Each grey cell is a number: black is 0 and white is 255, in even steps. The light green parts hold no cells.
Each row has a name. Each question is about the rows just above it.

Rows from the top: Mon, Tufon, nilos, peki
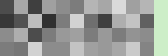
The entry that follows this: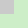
[132]
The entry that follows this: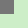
[210]
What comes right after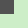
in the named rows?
[189]
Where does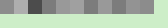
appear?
nilos
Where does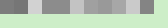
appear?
peki
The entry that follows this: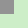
[140]

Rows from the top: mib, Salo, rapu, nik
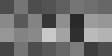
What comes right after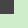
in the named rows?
[117]
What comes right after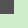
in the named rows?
[95]
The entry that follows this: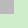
[179]
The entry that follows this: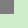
[61]
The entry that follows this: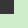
[143]
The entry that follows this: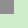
[41]

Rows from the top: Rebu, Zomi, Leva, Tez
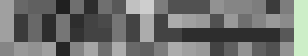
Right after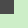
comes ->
[118]
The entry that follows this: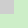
[125]
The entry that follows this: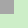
[111]
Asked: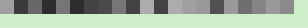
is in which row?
Zomi
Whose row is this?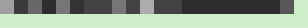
Leva
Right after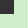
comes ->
[67]

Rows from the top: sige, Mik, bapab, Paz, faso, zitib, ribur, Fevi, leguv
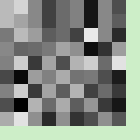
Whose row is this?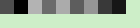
Fevi
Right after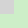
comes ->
[136]
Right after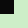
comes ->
[157]
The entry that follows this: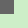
[107]
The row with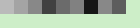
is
Mik
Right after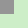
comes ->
[57]

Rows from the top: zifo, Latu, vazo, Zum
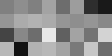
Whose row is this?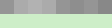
Latu
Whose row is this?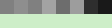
zifo
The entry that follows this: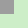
[46]
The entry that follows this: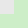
[96]
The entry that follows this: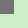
[211]
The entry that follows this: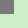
[198]

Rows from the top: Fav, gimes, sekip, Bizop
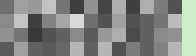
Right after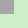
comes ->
[217]
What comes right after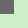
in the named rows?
[182]
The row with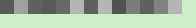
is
Bizop
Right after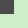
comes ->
[97]

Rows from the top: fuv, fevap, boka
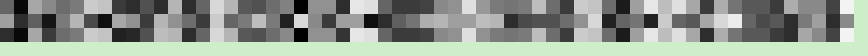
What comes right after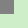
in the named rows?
[1]
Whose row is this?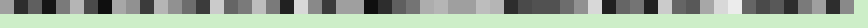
fevap
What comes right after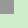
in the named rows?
[122]
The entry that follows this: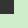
[230]
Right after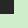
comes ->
[81]

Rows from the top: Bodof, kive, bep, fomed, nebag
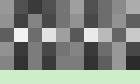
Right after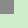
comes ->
[172]
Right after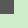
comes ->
[234]
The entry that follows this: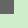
[200]
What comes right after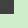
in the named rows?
[132]

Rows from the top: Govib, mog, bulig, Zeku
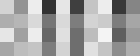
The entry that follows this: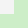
[95]
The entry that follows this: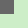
[224]
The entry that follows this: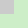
[125]
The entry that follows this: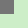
[217]
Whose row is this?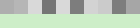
mog
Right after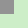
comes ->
[237]
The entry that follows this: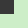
[133]

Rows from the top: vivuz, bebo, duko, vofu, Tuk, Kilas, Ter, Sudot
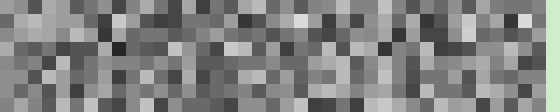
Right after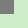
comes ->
[117]
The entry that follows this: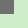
[70]
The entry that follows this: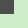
[117]
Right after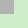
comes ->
[131]
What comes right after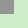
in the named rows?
[105]
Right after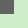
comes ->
[131]

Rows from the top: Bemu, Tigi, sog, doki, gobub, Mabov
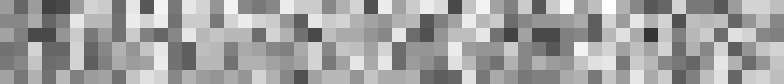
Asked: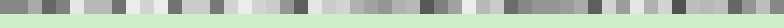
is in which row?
Tigi
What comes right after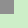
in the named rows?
[120]
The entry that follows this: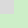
[73]

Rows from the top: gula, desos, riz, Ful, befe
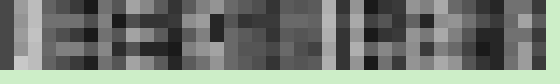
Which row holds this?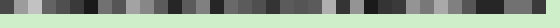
riz
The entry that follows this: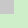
[188]
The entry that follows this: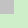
[99]
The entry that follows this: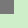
[169]
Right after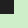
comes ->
[113]
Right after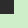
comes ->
[85]

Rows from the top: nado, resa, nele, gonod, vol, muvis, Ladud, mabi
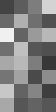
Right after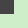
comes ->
[93]
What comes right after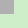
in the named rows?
[111]
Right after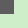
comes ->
[125]
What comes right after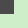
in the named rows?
[141]
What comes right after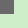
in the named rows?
[176]
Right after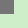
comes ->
[162]
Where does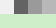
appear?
nele

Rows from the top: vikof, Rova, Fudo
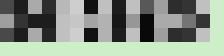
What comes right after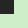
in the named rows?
[192]
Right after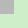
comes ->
[206]

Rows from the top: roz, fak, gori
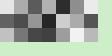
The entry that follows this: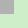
[45]
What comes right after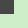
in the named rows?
[65]
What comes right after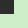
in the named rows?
[142]
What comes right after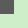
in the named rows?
[177]
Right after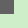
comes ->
[77]
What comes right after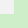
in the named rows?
[185]

